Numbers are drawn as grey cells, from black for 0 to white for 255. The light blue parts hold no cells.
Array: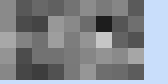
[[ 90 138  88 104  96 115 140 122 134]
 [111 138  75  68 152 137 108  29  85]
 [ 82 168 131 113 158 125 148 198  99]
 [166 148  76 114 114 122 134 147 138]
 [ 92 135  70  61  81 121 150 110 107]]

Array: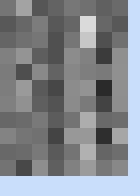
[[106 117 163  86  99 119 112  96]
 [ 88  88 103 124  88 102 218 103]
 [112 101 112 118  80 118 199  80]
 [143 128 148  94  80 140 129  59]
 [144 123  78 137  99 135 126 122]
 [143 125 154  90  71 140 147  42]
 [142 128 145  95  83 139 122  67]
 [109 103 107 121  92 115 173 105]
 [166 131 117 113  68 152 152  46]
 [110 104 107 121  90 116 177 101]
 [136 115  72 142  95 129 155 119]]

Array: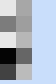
[[167 231]
 [158 124]
 [183 231]
 [102   4]
 [187  66]]

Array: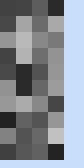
[[ 42  66  68  93]
 [169  72 165 107]
 [121 149 185 136]
 [147  67 179 110]
 [150  73  42  83]
 [156 146  42 103]
 [ 70 152 171 136]
 [150  34  98  84]
 [193 130  83 104]
 [ 35  64  87  97]]

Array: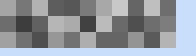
[[110 165 119 178  93  87 122 168 200 101 191]
 [125 109  61  97 182 171  65 187 106  79 110]
 [180 161 113  79 151 114 174 101 101 148  90]]

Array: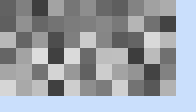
[[171  98 128  62 163 117 142 104  94 131 161]
 [ 67  95 144 103 115 123 127 136 121 181 113]
 [184 184 101 154  77 127 203 134  91 100 216]
 [111 101 163 221  64 218 106 189 191  61 187]
 [130 165 171 114 212 152  97 204 162 148  67]
 [178 213 168 191  64 206 142 124 208 114  87]]

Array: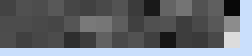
[[  8  66  80  77  87  70  65  72  83  59  24  99 116  82  95]
 [140  76  75  73  70  84 121 117  94  64  80  81  61  72  88]
 [219  77  64  71  75  45  61  96  73  82  64  22  61  58  72]]

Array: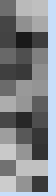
[[191 110 186]
 [169  69 144]
 [ 61  67  25]
 [128 104  79]
 [142  63  57]
 [148 107 153]
 [ 93 173 150]
 [ 78  71  39]
 [ 54 158  88]
 [ 50 201 149]
 [193 113 193]
 [ 56 204 147]]

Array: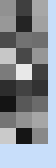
[[167 145  63]
 [161 152  36]
 [110  75 114]
 [150 199  72]
 [ 63 123 232]
 [ 50  45  66]
 [107  20  88]
 [166 117 146]
 [136 202  21]]
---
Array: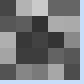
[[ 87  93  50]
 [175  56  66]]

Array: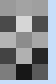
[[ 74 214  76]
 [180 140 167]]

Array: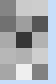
[[113 158  85]
 [170  54 178]]

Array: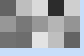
[[151 120 151]
 [113 109 227]]

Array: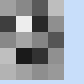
[[ 62 237  41]
 [136 165 133]]

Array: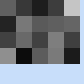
[[ 35 120  90]
 [ 65 105  65]]
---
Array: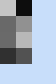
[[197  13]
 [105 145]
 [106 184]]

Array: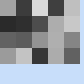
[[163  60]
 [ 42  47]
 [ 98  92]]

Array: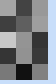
[[165  67]
 [ 63  95]
 [200 148]]

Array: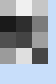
[[186 240]
 [ 26  46]
 [ 79  68]]

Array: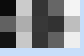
[[ 11 203]
 [ 97 173]
 [ 20 200]]

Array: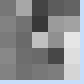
[[119 167]
 [130 114]
 [123 106]]

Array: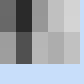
[[105  42]
 [104  42]
 [157  80]]
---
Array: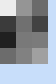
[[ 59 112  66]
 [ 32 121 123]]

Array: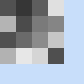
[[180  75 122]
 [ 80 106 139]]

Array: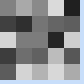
[[ 64  47 117]
 [212 124 124]]

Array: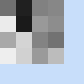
[[235  26 153]
 [168 212 131]]

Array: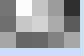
[[112 199 211]
 [163 101 103]]

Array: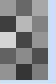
[[ 65 184 129]
 [213  68 148]]
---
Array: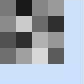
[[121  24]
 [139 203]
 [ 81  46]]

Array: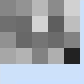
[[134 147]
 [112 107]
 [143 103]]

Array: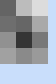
[[100 188]
 [110 102]
 [145  53]]

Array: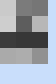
[[202 123]
 [206  93]
 [ 59  55]]

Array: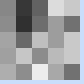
[[135  55]
 [140  48]
 [164 105]]

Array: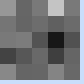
[[151 102]
 [117 101]
 [121 124]]

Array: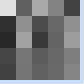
[[224  95]
 [ 48 145]
 [ 40 162]]

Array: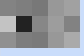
[[131 127]
 [194  34]
 [145 125]]
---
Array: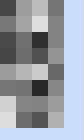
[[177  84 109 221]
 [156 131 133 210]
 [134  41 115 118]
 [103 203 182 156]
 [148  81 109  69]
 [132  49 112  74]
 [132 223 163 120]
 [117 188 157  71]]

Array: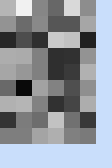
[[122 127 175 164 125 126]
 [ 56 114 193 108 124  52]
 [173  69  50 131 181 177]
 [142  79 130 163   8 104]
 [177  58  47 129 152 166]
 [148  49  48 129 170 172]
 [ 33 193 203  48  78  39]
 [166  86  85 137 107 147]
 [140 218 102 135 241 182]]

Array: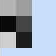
[[ 28 206]
 [ 68  10]
 [157 180]]

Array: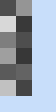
[[ 68 193]
 [ 99  90]
 [ 55 159]
 [ 78 126]
 [ 57 216]
 [149  78]]

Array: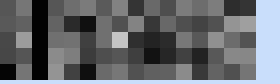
[[117  80  99  57 139  97  96  81 119 106  15  65 148   2 117   5]
 [135 136  88  34  65  38  18  63  86  78  60 126 139   2  85  71]
 [ 83 108 144  88 120  43  35  47 196 112  64 114 112   2 156  72]
 [159 148  81  67  79 104  55 131  81 112  16  42  99   2  97  89]
 [ 52  45 125 109 124  78 105  52 130  90 123 110  86   2 118  86]]

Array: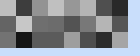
[[165  43  78 158  91  91  21 115]
 [ 85 181 120  83 108 111 199 100]
 [ 41  79 180 151 192 147  61 190]]
